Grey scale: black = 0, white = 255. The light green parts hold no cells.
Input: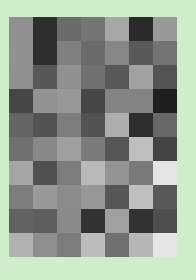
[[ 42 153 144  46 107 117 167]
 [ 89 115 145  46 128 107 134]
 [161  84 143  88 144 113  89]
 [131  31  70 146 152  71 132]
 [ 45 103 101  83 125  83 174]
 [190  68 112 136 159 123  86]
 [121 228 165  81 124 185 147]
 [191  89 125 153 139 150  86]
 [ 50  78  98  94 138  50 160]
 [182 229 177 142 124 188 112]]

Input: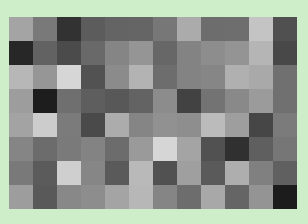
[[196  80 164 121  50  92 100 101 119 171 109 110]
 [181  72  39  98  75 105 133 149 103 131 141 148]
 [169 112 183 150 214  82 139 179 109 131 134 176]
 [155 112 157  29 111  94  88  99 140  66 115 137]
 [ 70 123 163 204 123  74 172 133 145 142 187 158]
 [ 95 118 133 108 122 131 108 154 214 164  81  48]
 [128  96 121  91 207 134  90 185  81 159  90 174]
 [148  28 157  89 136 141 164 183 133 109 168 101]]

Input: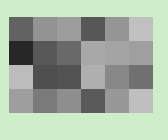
[[149 192  98 147 157  87]
 [164 159  39  88 105 168]
 [136 112 188  79  82 175]
 [152 191 158 122 142  90]]

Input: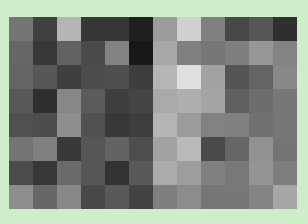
[[ 86  47 117  64 180  54  55  31 156 208 128  72]
 [150 131 102  56  98  75 130  24 167 128 119 127]
 [100 136 100  87  63  76  79  61 182 224 162  84]
 [109 119  88  47 135  91  63  69 169 174 164  96]
 [112 118  80  77 142  81  56  62 180 155 129 128]
 [145 117 116 128  57  86  99  78 162 185  74 102]
 [148 126  76  56 106  86  51  89 171 157 128 120]
 [131 166 141 103 136  73  89  67 127 140 118 119]]

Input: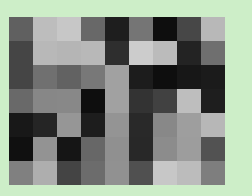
[[ 71 184  96 189 199 104  30 117  14]
 [ 35 111  69 184 181 184  46 204 187]
 [ 23  27  69 112  98 120 161  28  14]
 [190  30 105 135 136  14 161  51  65]
 [158 183  24  37 150  29 148  41 136]
 [157  82  16 147  21 103 144  40 140]
 [188 126 128 174  68 108 145  80 199]]

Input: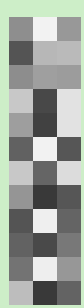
[[242 152 142]
 [183 186  84]
 [159 156 141]
 [ 72 226 200]
 [ 65 226 158]
 [242  86  97]
 [101 220 200]
 [ 57  86 149]
 [239 100  84]
 [ 73 120  98]
 [238 151 115]
 [ 57  99 189]]

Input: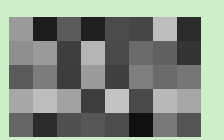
[[189  43 155  28  91  31  75  70]
 [ 97  52 143 154  62 180  73 107]
 [107 118  90 124  61 155  64 126]
 [185 166 167 189 162  62 196  73]
 [121  84 102  44  80  87  77  15]]
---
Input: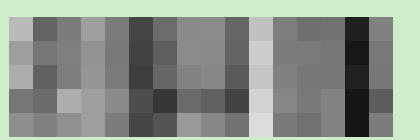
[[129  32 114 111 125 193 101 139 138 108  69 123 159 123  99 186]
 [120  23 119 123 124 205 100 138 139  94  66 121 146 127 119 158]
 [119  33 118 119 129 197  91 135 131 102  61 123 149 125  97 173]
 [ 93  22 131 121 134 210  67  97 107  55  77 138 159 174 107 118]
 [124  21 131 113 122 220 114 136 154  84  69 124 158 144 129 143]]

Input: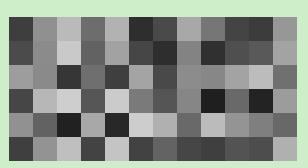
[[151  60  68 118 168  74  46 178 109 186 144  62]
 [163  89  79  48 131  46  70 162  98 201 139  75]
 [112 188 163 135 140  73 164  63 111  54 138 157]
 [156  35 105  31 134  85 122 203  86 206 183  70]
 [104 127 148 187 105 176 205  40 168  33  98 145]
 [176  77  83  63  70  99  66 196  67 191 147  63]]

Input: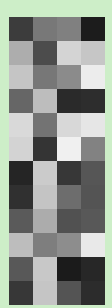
[[ 28 128 120  60]
 [198 212  76 173]
 [236 139 119 197]
 [ 45  42 189 102]
 [230 216 115 217]
 [130 240  52 211]
 [ 86  55 203  37]
 [ 84 109 196  48]
 [ 88  81 172  90]
 [233 141 126 189]
 [ 39  27 200  88]
 [ 44  84 197  55]]

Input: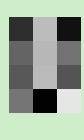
[[ 17 188  46]
 [114 183 100]
 [ 84 186  88]
 [230   2 117]]

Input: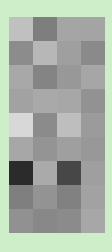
[[164 165 126 192]
 [138 159 183 140]
 [166 152 132 168]
 [146 167 169 162]
 [155 190 139 216]
 [152 159 148 167]
 [159  71 170  43]
 [162 129 147 127]
 [167 139 136 145]]

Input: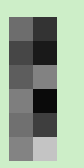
[[ 51 109]
 [ 25  70]
 [130  93]
 [ 10 126]
 [ 62 112]
 [196 131]]

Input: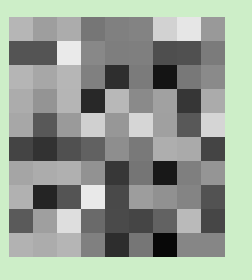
[[153 230 210 131 128 118 172 158 182]
 [123  80  78 127 126 136 234  84  84]
 [138 120  20 123  46 128 182 167 181]
 [171  54 161 138 184  40 181 148 172]
 [213  88 160 214 151 208 154  88 167]
 [ 68 170 174 121 142  97  80  50  68]
 [149 127  24 117  55 146 176 172 165]
 [ 82 132 145 157  73 233  84  36 177]
 [ 70 186  98  69  74 106 222 159  90]
 [134 134   8 118  45 128 181 172 178]]
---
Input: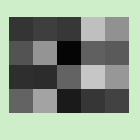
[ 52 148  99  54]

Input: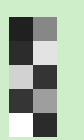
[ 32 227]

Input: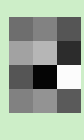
[110 182 252]

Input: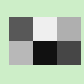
[88 17]

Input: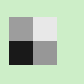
[157 151]

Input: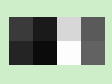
[58 11]

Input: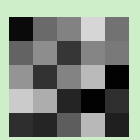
[ 10 141 131   2  31]
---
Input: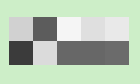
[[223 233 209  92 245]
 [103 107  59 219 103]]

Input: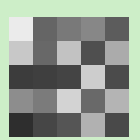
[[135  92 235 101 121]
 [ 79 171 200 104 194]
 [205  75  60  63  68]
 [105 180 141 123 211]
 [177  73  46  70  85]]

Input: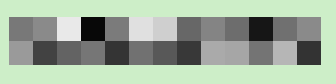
[[112 138 120 138 233   8 123 224 207 103 132 109  22]
 [182  51 154  66  99 118  52 113  88  56 170 166 116]]

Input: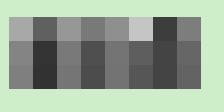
[[ 61 125 168  96 151 121 143 197]
 [ 68 102 132  52 121  79 116  94]
 [ 68  99 127  50 117  76 115  86]]

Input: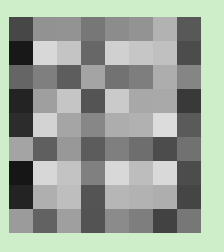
[[178  88  71 146 147 119 140 147]
 [192  76  24 216 196 103 208 198]
 [173 133 101 127  93 164 114 126]
 [169  57  35 159 197  84 202 168]
 [220  90  44 211 165 135 173 177]
 [ 76 113 164  95 152  92 127 110]
 [217  76  22 215 195 128 216 189]
 [174  69  35 175 190  84 182 178]
 [ 66 119 155  98 159  83 139 126]]

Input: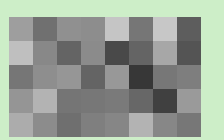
[[199  93 158 112 144 141 197 118]
 [167  84 191 136 100 139  73 100]
 [119 126 118 142 150 100 152  55]
 [ 64 154 149 179 117 119 122 103]
 [135 119 172 140 111 127 134 179]]
